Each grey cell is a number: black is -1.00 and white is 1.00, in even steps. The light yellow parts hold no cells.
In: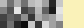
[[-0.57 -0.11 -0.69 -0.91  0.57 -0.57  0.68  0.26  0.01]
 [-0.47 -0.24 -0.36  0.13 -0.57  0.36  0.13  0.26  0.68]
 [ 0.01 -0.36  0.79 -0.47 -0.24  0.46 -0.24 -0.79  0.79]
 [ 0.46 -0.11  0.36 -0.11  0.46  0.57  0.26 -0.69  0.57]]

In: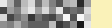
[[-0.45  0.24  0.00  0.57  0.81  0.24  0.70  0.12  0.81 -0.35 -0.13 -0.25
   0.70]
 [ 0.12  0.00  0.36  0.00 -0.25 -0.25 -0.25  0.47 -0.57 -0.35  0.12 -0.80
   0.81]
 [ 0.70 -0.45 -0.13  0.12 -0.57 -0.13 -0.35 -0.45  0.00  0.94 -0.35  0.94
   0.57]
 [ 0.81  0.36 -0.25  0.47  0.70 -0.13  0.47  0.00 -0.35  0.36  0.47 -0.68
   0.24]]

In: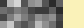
[[-0.54  0.45  0.67 -0.34  0.12  0.22 -0.34 -0.66 -0.24]
 [-0.44 -0.01  0.32 -0.01 -0.24  0.12 -0.01  0.12 -0.44]
 [-0.13 -0.24 -0.01 -0.13 -0.44 -0.54 -0.54 -0.24 -0.66]
 [ 0.22  0.56 -0.13 -0.34 -0.13  0.45  0.12 -0.13 -0.54]]

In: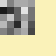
[[-0.80 -0.58 -0.22  0.78 -0.09]
 [ 0.03 -0.22  0.13  0.33 -0.45]
 [ 0.13  0.56 -0.22  0.23 -0.09]
 [ 0.44 -0.09 -0.68  0.44 -0.35]
 [ 0.68  0.03  0.33  0.33  0.23]]

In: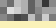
[[-0.14  0.74  0.61  0.37 -0.24  0.06  0.26  0.26]
 [ 0.06 -0.14 -0.47 -0.37  0.50 -0.04  0.61 -0.04]
 [ 0.16 -0.14  0.50  0.37 -0.24  0.16 -0.58  0.06]]

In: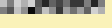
[[-0.01 -0.33  0.51  0.12 -0.93 -0.23  0.51  0.12 -0.57  0.25 -0.12  0.25
  -0.23  0.64  0.38]
 [ 0.51 -0.01  0.64  0.38  0.64 -0.33 -0.70 -0.23 -0.46 -0.12 -0.57 -0.57
  -0.01 -0.70 -0.01]]
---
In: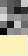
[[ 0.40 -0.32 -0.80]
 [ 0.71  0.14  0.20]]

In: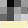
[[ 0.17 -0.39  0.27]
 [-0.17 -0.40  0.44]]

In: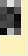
[[-0.44 -0.71 -0.33]
 [-0.55 -0.43 -0.92]]

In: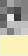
[[ 0.03 -0.23 -0.40]
 [-0.31  0.80 -0.56]]

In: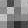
[[ 0.09  0.50 -0.09]
 [ 0.51  0.03 -0.01]]

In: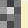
[[ 0.23  0.66 -0.30]
 [-0.33 -0.02 -0.14]]
